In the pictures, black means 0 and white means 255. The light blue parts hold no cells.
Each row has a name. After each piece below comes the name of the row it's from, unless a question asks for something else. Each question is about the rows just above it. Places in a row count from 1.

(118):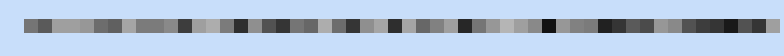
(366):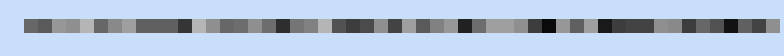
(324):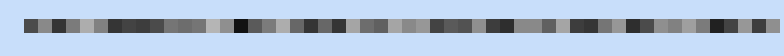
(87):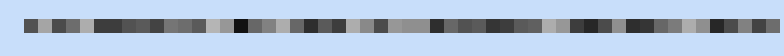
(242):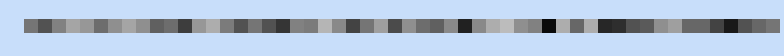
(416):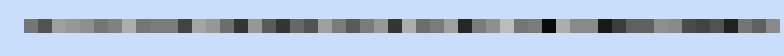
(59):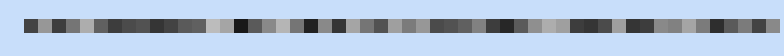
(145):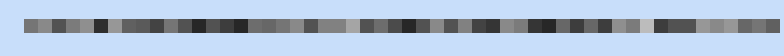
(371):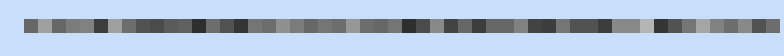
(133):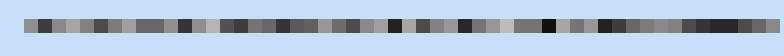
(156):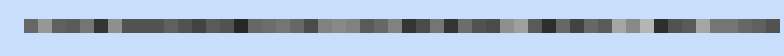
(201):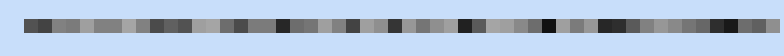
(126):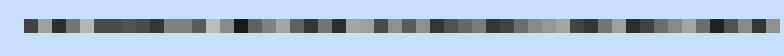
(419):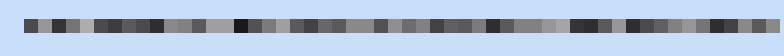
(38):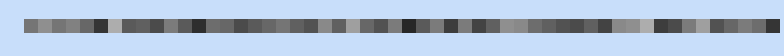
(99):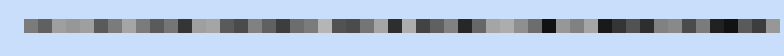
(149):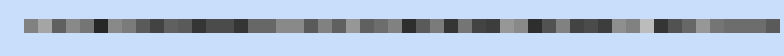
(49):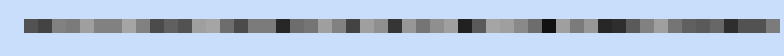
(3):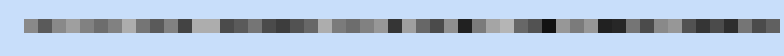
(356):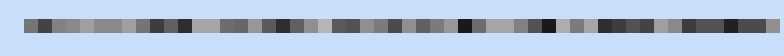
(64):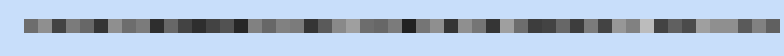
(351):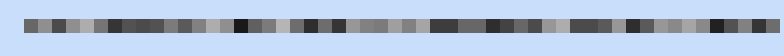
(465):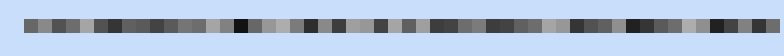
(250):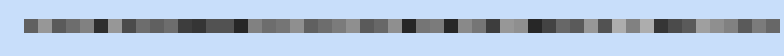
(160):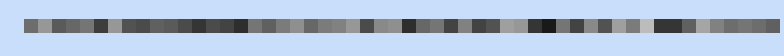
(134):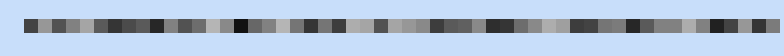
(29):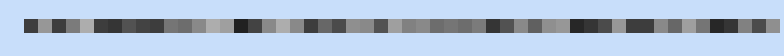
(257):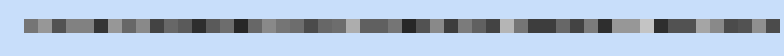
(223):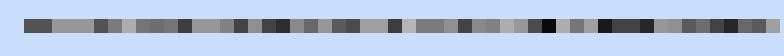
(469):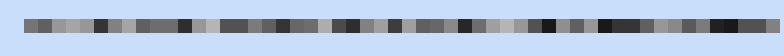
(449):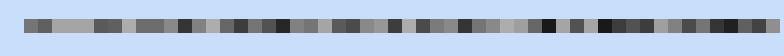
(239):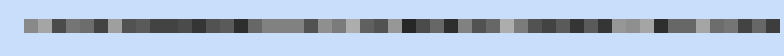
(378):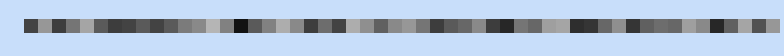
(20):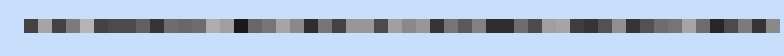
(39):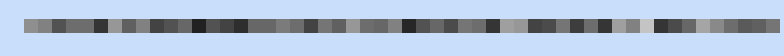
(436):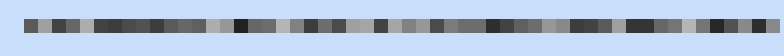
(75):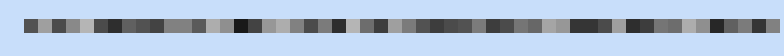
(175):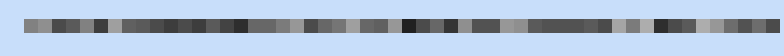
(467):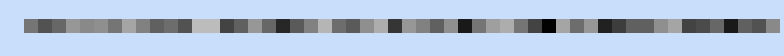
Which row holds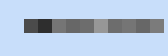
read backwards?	(371)
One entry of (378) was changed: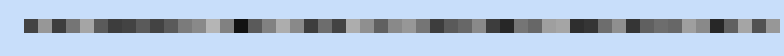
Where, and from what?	42, [103]
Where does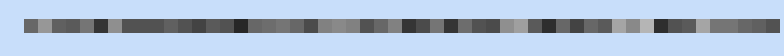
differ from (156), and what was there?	25, [90]
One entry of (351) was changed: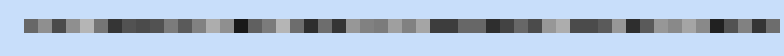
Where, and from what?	5, [173]

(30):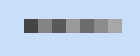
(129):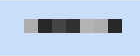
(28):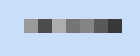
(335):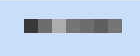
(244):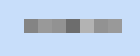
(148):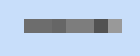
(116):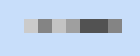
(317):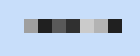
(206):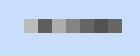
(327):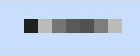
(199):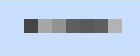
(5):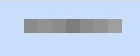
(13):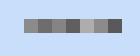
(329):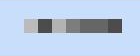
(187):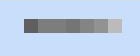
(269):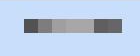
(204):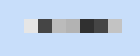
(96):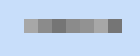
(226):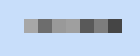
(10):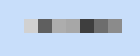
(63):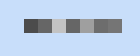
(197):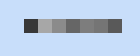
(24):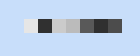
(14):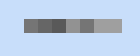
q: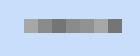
(96)
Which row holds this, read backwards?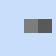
(226)
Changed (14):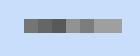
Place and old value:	5, [117]
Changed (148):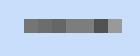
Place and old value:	1, [109]
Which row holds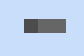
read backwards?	(329)
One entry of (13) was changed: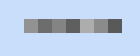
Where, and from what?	1, [139]

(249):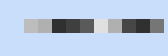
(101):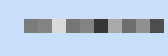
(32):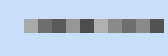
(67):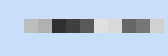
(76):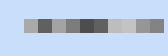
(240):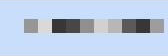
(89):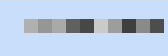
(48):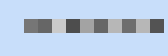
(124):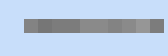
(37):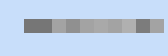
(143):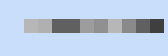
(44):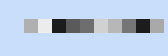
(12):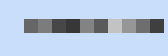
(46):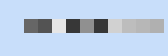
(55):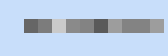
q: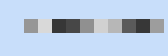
(240)
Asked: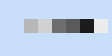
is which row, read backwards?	(44)
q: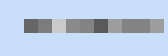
(55)
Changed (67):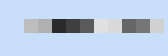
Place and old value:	3, [48]
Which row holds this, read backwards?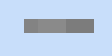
(124)

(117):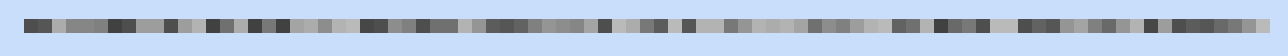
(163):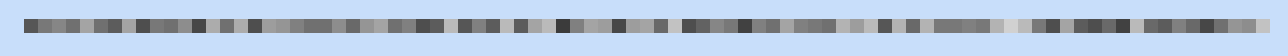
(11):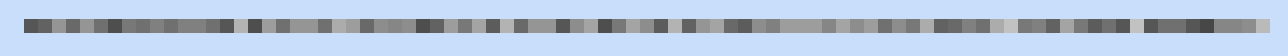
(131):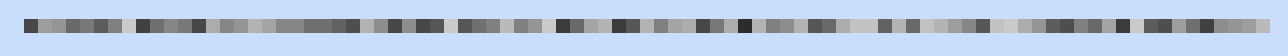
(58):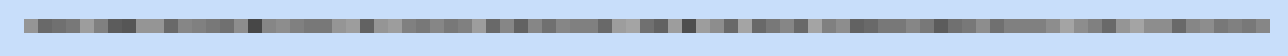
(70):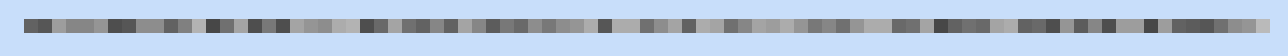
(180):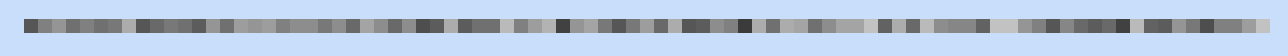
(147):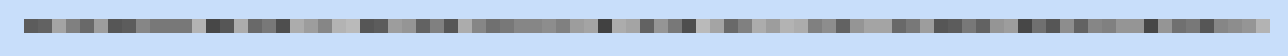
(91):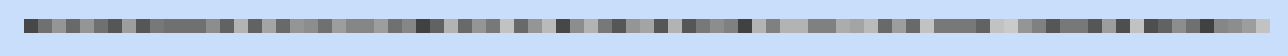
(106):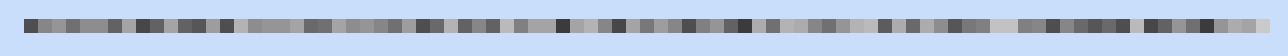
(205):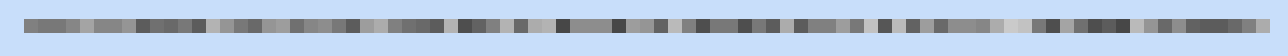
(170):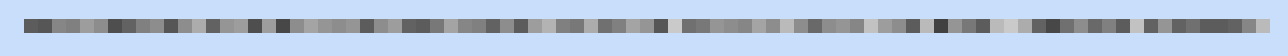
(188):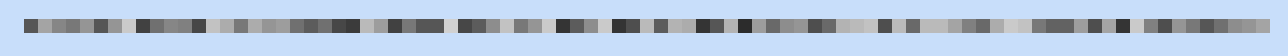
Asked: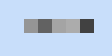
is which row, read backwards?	(147)
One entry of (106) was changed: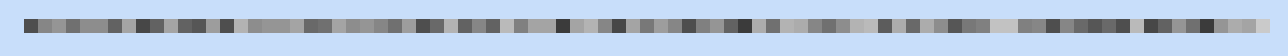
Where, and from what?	59, [149]
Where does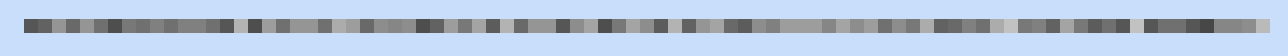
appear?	(11)
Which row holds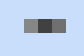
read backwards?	(91)

